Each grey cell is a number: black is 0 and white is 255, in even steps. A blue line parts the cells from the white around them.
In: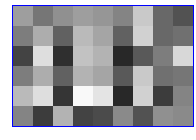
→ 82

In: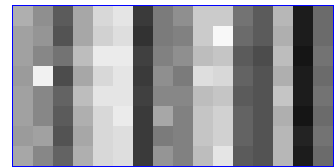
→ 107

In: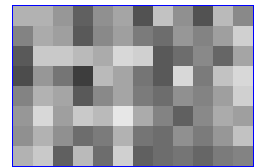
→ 137

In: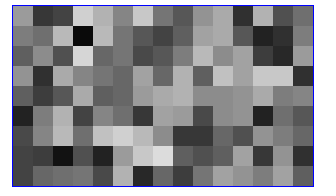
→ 111

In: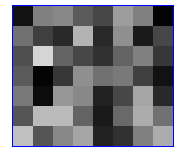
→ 4
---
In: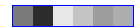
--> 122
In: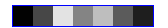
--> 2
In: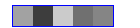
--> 162
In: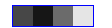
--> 71
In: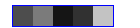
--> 77
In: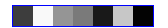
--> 61
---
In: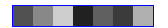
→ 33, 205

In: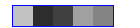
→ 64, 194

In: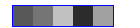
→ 193, 193

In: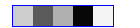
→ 176, 244

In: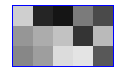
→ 194, 228

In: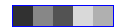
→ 83, 217

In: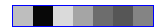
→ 165, 218
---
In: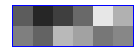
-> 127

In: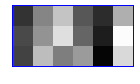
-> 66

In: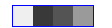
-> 239

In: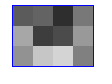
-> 146

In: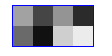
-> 106

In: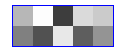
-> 128

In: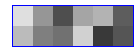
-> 187

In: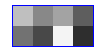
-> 114

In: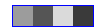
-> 156
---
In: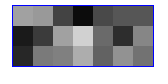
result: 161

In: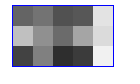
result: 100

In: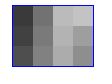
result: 58

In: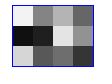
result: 243

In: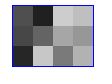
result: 79

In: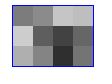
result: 124

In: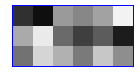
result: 48

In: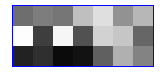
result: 110

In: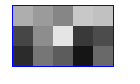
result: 174

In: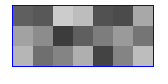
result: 95
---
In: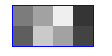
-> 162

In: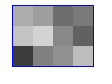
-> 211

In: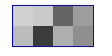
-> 202

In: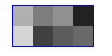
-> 125

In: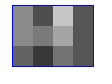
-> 122

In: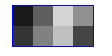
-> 95

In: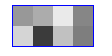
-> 172

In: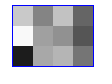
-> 160

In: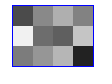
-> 109
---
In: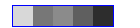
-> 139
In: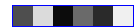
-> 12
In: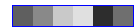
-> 201
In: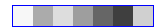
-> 221
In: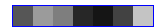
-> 126
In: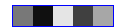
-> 229
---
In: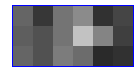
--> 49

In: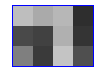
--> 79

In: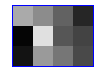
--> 73

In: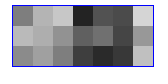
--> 192

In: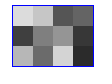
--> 43

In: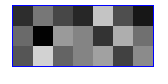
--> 139

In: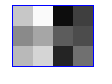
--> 112

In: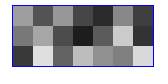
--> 217

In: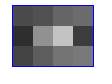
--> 121

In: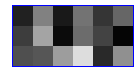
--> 144
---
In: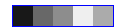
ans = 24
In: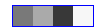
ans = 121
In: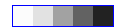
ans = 252
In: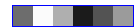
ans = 109
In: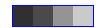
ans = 48
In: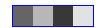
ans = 101
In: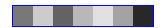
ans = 120
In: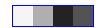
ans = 245
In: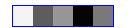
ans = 244
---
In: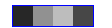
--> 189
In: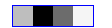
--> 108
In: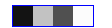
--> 80
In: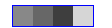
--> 62
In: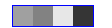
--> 231
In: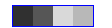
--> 217
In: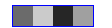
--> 38
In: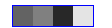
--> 40
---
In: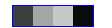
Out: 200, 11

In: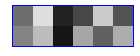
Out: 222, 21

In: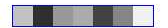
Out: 241, 47

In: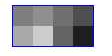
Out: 204, 30

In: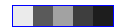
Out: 235, 29

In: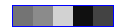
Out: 210, 16
